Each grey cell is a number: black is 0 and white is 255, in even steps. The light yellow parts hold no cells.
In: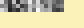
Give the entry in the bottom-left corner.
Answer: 217
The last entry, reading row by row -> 88
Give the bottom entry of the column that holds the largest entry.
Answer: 246
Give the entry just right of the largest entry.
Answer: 176
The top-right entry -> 104
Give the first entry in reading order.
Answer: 217
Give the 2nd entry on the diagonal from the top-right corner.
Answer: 116
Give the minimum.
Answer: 34
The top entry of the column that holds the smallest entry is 59
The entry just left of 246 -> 116
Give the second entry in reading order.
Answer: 116

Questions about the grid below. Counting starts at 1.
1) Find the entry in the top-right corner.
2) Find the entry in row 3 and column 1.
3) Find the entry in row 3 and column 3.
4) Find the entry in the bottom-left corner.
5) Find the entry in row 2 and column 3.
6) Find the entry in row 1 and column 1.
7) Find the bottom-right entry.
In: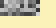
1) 51
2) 193
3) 139
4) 97
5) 193
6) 82
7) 209

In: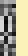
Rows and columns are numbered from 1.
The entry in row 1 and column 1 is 150
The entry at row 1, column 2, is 178
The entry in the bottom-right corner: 93
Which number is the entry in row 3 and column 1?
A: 93
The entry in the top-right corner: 166
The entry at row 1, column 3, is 166
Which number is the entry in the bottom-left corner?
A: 36
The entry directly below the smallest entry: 23
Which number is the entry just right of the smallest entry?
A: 190
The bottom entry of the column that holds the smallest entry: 203
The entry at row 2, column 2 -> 108
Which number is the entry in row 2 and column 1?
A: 78

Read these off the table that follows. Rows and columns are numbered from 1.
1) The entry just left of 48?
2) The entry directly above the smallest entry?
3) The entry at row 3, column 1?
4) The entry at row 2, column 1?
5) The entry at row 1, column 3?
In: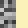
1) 190
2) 160
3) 202
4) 90
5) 60

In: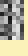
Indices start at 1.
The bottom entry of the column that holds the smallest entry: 48
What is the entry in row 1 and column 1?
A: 86
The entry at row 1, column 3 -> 100
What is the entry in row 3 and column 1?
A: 166
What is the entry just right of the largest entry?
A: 192
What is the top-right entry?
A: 72
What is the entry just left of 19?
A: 192
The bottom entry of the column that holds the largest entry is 234
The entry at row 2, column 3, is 34
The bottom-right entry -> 100
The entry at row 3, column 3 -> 60
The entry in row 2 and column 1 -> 150
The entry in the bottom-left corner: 179
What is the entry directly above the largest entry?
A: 137

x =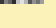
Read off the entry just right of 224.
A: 181
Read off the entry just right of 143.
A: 115
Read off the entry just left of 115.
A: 143

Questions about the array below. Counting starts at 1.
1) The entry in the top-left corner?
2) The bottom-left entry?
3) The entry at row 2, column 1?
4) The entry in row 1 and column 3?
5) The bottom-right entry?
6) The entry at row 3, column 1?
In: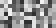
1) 215
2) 172
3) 105
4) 242
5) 160
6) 215

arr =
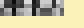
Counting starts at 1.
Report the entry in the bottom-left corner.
94
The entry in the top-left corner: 204
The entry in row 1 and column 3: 63
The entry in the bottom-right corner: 109
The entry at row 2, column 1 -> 177
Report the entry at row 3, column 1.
78
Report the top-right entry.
177
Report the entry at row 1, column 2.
63

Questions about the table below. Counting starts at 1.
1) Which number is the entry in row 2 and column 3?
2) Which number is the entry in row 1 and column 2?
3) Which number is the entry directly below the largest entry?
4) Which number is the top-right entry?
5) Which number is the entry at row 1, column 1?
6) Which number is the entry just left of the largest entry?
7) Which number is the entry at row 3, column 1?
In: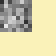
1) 136
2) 178
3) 136
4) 122
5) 48
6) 76
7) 92
